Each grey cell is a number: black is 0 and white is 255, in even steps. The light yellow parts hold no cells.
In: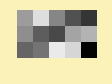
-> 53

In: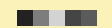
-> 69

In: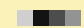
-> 77

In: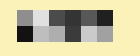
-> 32

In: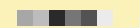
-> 83

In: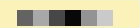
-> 71
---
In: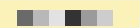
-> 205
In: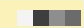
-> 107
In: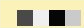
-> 202
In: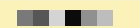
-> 189
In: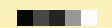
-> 251
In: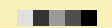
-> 1
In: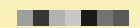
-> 89
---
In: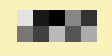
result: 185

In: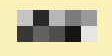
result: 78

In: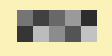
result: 140

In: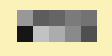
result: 172

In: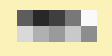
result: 154

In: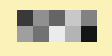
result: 235

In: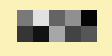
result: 167
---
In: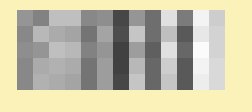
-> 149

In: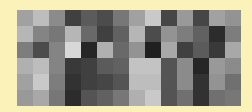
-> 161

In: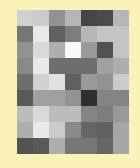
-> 209

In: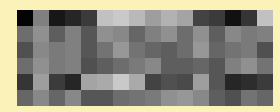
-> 4

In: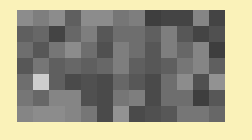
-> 140

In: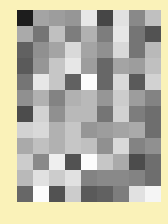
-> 29
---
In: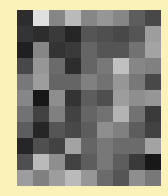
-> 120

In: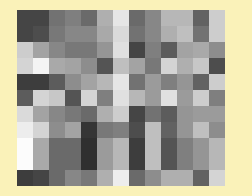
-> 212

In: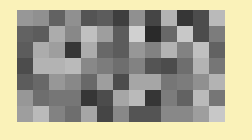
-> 200

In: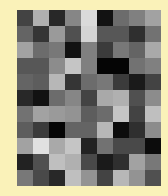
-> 80

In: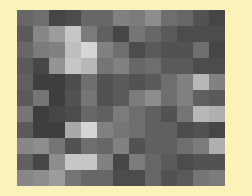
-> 123

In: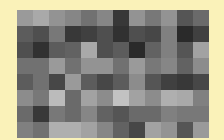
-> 154

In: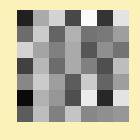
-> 150

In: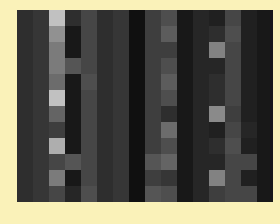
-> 24

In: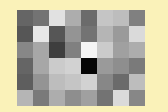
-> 135
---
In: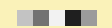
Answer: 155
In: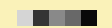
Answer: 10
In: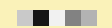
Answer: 179
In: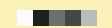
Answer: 187
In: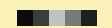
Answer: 31
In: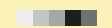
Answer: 113
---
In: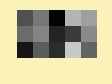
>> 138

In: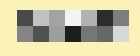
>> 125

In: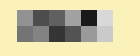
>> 216

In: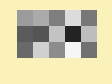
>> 189

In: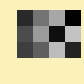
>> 195

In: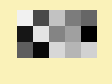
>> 0
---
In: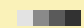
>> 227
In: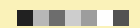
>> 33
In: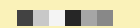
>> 66
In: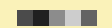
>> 75
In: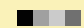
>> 3
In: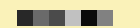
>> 40
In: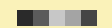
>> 42
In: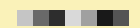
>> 197
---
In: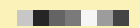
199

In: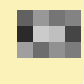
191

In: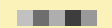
174

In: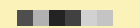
196

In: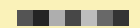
174

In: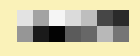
227
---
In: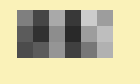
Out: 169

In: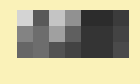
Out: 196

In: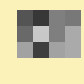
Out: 127

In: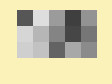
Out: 155

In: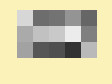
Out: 115

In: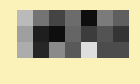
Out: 68

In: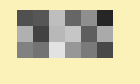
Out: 190

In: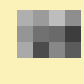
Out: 189

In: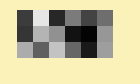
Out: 39

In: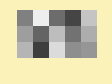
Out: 108
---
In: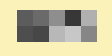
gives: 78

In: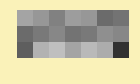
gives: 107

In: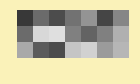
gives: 107

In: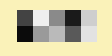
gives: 11

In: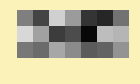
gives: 216

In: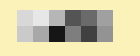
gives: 202

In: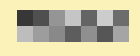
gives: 189

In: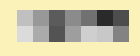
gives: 219

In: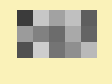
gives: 155

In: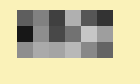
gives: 23
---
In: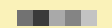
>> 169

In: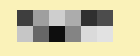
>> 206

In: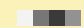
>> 58

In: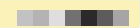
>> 222

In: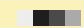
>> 74

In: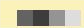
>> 148

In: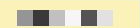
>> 192

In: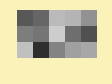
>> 186
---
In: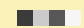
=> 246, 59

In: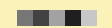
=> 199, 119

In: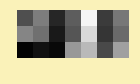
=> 119, 3

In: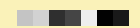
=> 25, 196

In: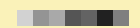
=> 127, 210

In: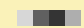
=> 174, 215
